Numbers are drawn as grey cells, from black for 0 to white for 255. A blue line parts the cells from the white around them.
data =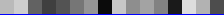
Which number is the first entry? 186
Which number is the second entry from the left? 206
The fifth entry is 83
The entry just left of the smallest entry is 149
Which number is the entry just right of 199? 142

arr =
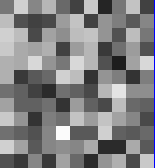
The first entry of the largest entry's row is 112
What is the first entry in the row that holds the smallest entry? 176
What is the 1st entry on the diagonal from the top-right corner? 65
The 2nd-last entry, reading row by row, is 73
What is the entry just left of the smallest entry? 81
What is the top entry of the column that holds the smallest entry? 119
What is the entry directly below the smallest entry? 126
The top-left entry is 119
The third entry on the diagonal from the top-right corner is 81
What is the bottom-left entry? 81
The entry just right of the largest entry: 89
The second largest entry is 228
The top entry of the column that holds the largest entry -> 105
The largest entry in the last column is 216
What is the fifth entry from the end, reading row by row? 43
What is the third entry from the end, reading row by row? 176
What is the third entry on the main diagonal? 73
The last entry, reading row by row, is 201
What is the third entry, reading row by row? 134
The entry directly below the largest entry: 142
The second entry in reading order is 208
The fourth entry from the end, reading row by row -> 148
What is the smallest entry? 29

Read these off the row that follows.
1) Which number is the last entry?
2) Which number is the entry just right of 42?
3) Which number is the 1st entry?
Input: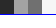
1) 246
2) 163
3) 42

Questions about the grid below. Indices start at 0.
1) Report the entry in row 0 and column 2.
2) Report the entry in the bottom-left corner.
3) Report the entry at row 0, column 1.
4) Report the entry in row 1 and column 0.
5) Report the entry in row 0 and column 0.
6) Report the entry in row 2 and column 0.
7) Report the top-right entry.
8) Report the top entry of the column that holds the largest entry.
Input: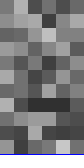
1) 77
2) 149
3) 177
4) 141
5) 121
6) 99
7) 105
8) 77

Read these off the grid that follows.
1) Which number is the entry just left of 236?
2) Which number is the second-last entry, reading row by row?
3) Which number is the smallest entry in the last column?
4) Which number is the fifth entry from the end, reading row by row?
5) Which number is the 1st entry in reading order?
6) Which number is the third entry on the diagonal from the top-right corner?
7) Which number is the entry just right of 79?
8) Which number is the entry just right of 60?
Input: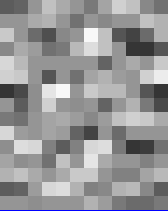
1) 208
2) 107
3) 53
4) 156
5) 92
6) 67
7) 136
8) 113

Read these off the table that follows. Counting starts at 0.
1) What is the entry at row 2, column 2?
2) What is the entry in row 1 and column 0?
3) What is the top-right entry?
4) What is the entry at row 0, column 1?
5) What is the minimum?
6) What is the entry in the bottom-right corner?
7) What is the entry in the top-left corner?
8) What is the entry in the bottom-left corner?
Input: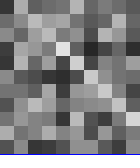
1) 158
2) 108
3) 89
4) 173
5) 39
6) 138
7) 54
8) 82

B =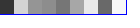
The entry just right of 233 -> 105
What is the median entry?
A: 149

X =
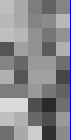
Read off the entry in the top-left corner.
191
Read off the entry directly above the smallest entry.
119
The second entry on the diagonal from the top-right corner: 139
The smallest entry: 42
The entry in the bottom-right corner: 139
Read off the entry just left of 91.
146
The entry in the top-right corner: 132
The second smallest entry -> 49
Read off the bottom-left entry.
111
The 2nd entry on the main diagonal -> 169
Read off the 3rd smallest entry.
71
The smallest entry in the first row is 98
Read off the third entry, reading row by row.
125
